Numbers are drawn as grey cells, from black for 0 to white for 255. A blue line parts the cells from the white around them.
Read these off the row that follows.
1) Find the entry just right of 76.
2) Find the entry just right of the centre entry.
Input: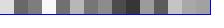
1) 54
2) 76
